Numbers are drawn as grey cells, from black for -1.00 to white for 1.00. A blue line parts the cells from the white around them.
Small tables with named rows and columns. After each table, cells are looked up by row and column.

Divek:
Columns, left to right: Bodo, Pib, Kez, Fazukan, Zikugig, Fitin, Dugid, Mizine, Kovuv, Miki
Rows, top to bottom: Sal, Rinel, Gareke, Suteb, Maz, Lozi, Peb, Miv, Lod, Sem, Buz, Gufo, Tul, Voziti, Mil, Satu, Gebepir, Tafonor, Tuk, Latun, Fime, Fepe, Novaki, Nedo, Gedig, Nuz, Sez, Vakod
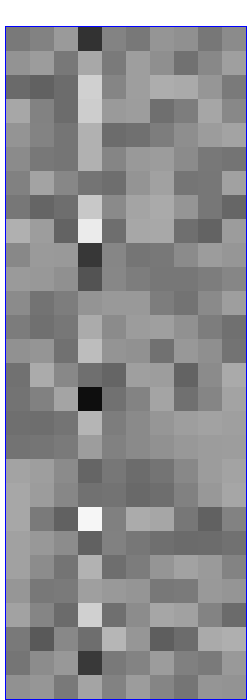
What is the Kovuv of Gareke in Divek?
0.18
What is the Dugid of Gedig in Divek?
0.30
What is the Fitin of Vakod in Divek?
0.22
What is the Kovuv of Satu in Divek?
0.04
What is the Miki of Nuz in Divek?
0.37
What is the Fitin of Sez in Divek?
0.03
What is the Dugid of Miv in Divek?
0.33
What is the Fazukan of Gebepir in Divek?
0.42
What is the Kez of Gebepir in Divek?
-0.09
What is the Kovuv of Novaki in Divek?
0.21
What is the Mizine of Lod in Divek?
-0.13
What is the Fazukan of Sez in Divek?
-0.55
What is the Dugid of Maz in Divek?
-0.02
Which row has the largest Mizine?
Gareke

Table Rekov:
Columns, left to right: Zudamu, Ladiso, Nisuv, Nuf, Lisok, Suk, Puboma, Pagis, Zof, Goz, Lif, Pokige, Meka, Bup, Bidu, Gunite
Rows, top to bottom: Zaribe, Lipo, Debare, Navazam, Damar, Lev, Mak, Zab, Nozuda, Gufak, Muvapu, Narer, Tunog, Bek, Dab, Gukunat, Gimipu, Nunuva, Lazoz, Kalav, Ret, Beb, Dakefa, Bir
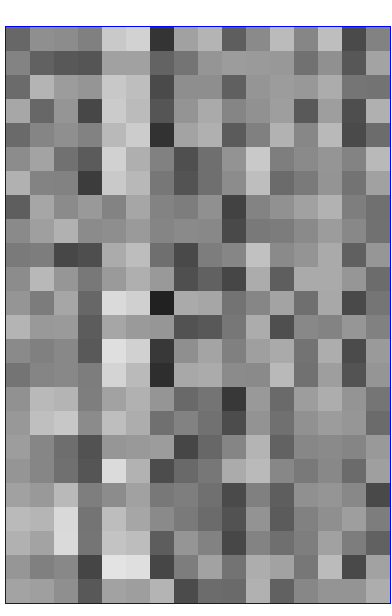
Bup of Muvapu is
0.33
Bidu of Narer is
-0.43
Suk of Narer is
0.63
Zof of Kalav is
-0.12
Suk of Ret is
0.30
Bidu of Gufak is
-0.25
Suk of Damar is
0.60
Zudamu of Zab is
-0.26
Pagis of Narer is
0.33
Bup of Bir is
0.16
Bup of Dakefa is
0.47
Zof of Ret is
-0.16
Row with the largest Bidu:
Ret

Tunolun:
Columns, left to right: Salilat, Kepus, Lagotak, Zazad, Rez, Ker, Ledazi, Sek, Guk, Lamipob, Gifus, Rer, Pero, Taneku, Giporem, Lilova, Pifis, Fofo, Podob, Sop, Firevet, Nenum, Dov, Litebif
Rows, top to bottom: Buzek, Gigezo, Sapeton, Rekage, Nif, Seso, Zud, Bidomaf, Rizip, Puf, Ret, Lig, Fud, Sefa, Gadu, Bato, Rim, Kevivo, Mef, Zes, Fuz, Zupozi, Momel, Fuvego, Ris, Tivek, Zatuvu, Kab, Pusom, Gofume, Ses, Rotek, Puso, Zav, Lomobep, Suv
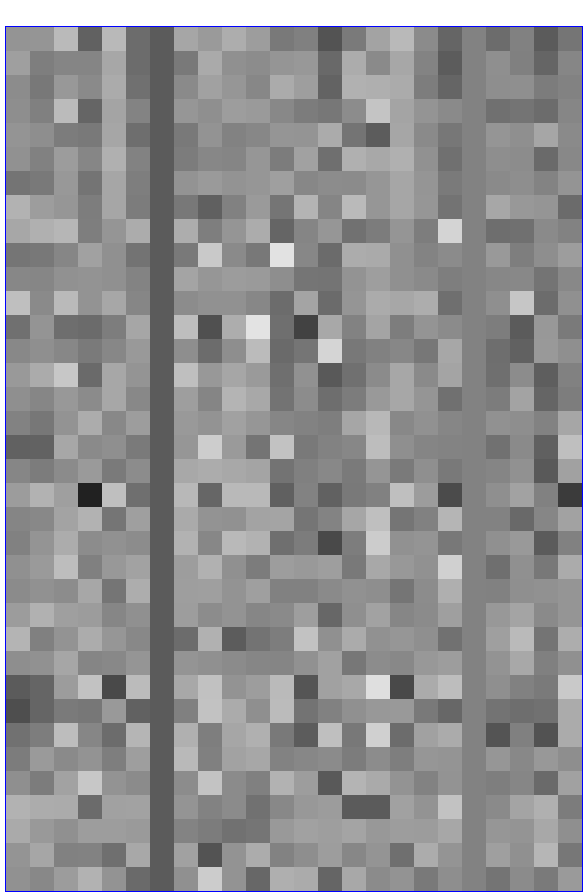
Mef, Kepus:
-0.03
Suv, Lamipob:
0.15
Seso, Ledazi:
-0.29
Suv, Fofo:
-0.05
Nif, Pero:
0.16
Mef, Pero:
0.00

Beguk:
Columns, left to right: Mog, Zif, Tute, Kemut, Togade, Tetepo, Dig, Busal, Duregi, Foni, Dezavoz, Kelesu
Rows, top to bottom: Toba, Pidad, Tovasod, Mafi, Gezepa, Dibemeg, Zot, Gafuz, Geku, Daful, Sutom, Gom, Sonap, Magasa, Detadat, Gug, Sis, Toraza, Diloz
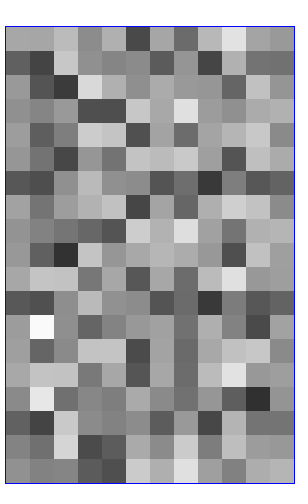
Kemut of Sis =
0.09
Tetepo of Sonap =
0.19
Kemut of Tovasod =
0.70
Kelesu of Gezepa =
0.08
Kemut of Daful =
0.54
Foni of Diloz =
0.01
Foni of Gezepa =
0.42
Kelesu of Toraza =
0.19
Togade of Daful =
0.18
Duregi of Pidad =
-0.46
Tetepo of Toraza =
0.33
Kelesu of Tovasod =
0.17
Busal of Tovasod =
0.20

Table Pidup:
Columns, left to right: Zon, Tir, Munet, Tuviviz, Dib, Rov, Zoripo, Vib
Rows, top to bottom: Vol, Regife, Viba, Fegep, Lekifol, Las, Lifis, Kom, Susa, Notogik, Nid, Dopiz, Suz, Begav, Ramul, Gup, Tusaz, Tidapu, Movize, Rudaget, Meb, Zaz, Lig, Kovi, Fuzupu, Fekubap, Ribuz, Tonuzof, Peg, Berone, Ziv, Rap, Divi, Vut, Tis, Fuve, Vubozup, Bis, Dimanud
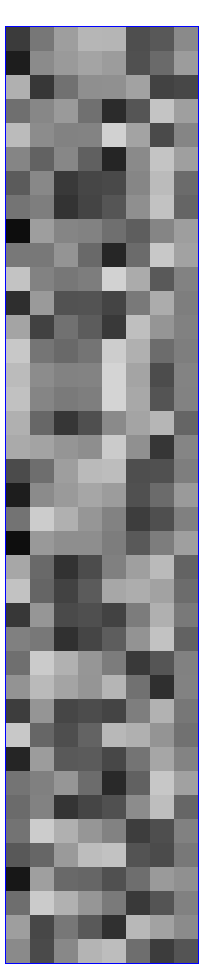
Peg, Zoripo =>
0.40
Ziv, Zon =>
-0.71
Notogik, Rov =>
-0.16
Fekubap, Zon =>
0.00
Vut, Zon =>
-0.10
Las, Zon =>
0.04
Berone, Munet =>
-0.39

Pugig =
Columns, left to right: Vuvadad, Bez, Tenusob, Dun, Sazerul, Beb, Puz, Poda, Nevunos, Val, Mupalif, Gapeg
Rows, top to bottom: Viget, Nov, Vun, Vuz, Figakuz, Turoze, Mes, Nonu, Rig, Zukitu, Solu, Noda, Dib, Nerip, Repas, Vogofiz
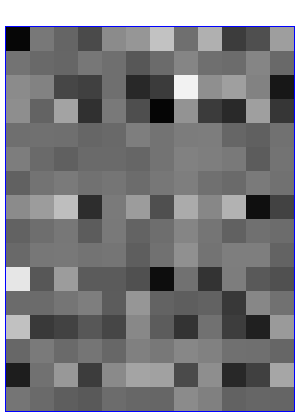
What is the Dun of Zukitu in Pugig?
-0.10
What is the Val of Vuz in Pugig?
-0.68
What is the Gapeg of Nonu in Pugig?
-0.48
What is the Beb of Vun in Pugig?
-0.69
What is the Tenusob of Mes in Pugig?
-0.04
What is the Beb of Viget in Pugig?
0.18
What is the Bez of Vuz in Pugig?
-0.22
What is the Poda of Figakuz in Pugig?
-0.03
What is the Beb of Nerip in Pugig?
0.00
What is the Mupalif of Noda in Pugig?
0.06
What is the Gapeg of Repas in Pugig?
0.30
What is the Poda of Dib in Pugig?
-0.60
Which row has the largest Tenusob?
Nonu

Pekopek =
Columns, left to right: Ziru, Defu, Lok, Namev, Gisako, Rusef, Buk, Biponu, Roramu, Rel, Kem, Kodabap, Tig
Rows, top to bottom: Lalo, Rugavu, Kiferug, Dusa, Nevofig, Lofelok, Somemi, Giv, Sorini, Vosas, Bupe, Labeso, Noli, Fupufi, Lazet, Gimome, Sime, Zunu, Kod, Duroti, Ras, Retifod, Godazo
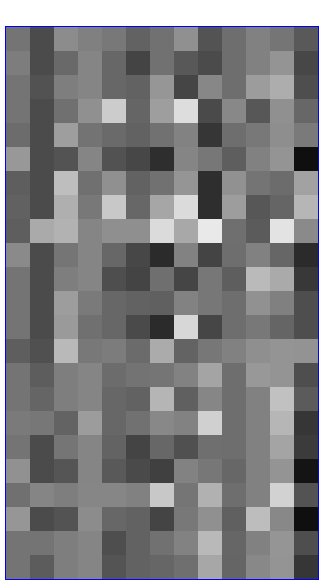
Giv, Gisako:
0.57
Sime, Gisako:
-0.19
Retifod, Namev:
0.04
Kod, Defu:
-0.41
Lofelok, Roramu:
-0.07
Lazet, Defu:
-0.27
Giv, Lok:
0.37
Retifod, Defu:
-0.09
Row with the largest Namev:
Sime

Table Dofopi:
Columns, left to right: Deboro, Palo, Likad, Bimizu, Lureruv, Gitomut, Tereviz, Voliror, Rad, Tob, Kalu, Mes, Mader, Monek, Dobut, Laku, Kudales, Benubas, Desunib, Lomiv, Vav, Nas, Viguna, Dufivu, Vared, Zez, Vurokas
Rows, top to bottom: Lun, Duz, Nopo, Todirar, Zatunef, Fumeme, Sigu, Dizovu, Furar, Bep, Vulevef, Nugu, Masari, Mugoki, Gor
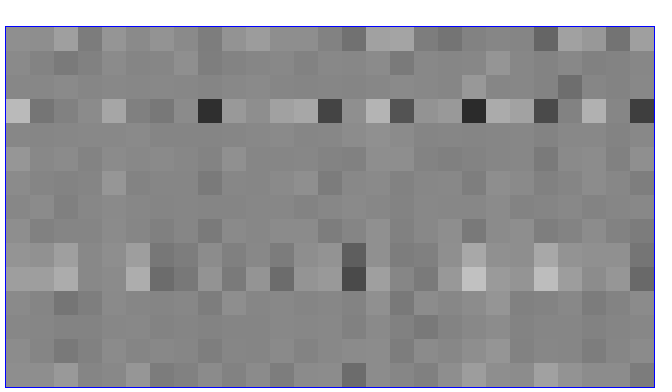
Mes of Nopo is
0.05
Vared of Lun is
0.19
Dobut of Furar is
0.04
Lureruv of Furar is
0.09
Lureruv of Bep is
0.11
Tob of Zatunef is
0.05
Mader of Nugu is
0.04
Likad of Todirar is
0.01
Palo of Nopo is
0.06
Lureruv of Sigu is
0.18
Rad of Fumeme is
0.03
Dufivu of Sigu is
0.04
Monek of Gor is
0.10
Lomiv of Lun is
0.02
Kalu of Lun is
0.22

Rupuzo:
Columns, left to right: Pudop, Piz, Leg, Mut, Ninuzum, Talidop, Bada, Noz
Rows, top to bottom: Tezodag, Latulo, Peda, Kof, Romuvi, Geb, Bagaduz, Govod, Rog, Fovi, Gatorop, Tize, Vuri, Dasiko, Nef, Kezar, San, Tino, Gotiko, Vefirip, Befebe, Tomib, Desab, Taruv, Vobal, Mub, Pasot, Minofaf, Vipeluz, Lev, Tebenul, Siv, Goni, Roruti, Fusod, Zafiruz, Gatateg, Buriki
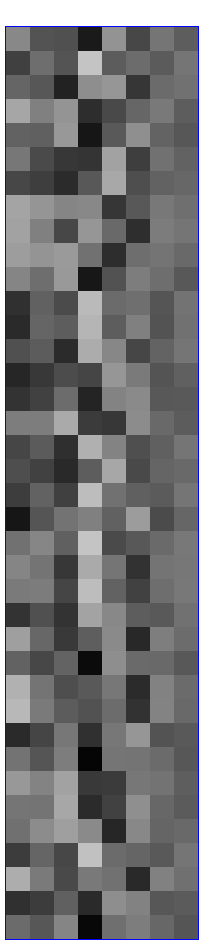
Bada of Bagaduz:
-0.23
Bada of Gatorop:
-0.14
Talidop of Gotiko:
-0.43
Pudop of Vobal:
-0.60
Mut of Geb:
-0.59
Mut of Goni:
-0.66
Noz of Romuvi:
-0.32
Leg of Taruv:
-0.46
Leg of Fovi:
0.21
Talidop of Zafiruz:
-0.68
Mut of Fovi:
-0.11
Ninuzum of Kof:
-0.43
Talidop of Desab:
-0.61
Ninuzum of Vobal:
0.07
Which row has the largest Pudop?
Vipeluz

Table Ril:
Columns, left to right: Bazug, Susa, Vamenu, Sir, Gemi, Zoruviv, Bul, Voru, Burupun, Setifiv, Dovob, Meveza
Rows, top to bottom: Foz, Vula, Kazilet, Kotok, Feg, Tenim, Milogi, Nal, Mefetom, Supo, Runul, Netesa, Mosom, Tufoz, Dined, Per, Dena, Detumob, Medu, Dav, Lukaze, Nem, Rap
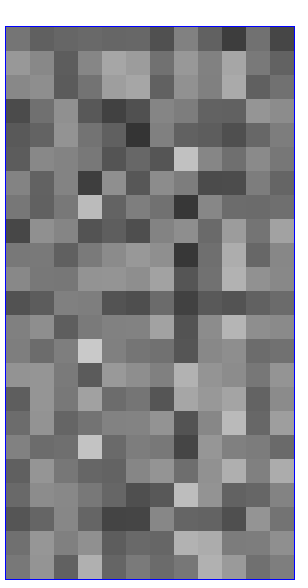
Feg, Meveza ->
-0.02
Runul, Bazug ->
0.07
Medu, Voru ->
-0.14
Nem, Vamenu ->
0.00
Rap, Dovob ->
-0.12
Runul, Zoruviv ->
0.11
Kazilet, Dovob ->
-0.25
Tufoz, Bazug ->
-0.01
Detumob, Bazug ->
0.01
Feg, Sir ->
-0.10
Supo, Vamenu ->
-0.25
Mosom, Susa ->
0.11
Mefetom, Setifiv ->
0.22
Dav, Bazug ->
-0.18
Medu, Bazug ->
-0.25
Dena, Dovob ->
-0.19
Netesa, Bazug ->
-0.36
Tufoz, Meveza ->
-0.11
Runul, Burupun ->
-0.11
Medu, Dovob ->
0.00
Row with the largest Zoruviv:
Kazilet

